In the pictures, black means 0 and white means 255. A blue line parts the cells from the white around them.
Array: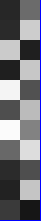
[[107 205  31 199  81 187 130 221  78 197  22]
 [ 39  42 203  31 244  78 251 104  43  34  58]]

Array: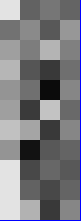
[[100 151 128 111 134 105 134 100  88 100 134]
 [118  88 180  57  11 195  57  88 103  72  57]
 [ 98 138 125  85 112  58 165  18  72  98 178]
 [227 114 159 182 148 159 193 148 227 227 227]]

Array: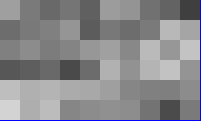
[[ 63 165 195 148 140 122]
 [ 99 184 151 194 127  75]
 [113 122 186 180 128 115]
 [148 109 136 146 134 141]
 [156 120 160 177 159 144]
 [ 96  92 151 108 168 140]
 [117 149 132  74 171 134]
 [105 128 124 105 180 188]
 [122 121 140  94 176 174]
 [159 109 128  87 190 211]]

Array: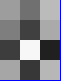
[[187 170  32 183]
 [112  64 247  55]
 [157 126  61 166]]

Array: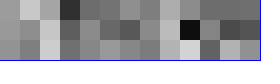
[[111  84 145]
 [109  75 178]
 [109 132  98]
 [140  14 211]
 [173 187 179]
 [126 138 124]
 [143  88 135]
 [115 104 153]
 [109 139 135]
 [ 48  94 112]
 [165 198 205]
 [200 142 127]
 [156 153 147]]

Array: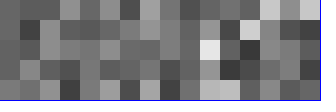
[[199  66  92  67 102]
 [142  81 123 125  91]
 [200 133 136 109 136]
 [ 97 207  57  75  95]
 [113  72  97  59 190]
 [100 149 230 149 183]
 [ 80  98 102  98 112]
 [116 125 125  79  66]
 [160 148 103 117 165]
 [ 78 123 106 100  77]
 [141 103 141  93 157]
 [103  89 117 119 122]
 [144  94 124  81  64]
 [ 92 141 141  95 145]
 [ 92  66  89 135 112]
 [102 103  98  98 122]]

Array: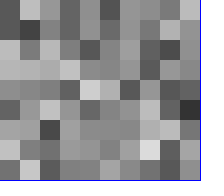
[[187 147 144 136  98  51 118 165 143]
 [122 178  76 151  87  98 187  94  88]
 [141 120  96  90 150 188 176 219 114]
 [149 147 158 149  88 146 136 160 137]
 [ 83 106 132 134 177 132 138 130 164]
 [143 145  87 139 206 103 139 148 130]
 [100 100 126 193  97 149 160 154 128]
 [151 130 184 172 127 193  73 113  91]
 [190  67 123 179 135 152 160 127 199]
 [ 88  88 188 182 142  99 164 193 114]]

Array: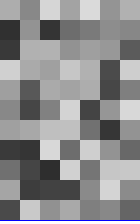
[[177 135  91 206 127 216 147 104 200 139 101]
 [148 141 152  75  71 150  54 147 198 212 136]
 [218 122 159 177 173  68 113 207 117 138 127]
 [163 109 146 198 163 211 192 109 209  66 169]
 [214  52 178 160 170 129 191 216  46  66 145]
 [136 147 177 170  88  70 168  53  69  61 201]
 [173  48  57 208 159 136 160  58 112 165  74]]

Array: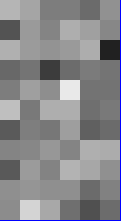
[[145 135  33 116 115 121 107 172 144 129 108]
 [107 160 173 123 115 111  96 175 167 107  80]
 [125 174 154 108 233 174 158 132 179 143 111]
 [125 132 147  60 142 174 119 151 131 143 168]
 [165 154 155 116 159 121 126 135 155 149 212]
 [181  83 176 104 125 191  90 132  89 143 140]]
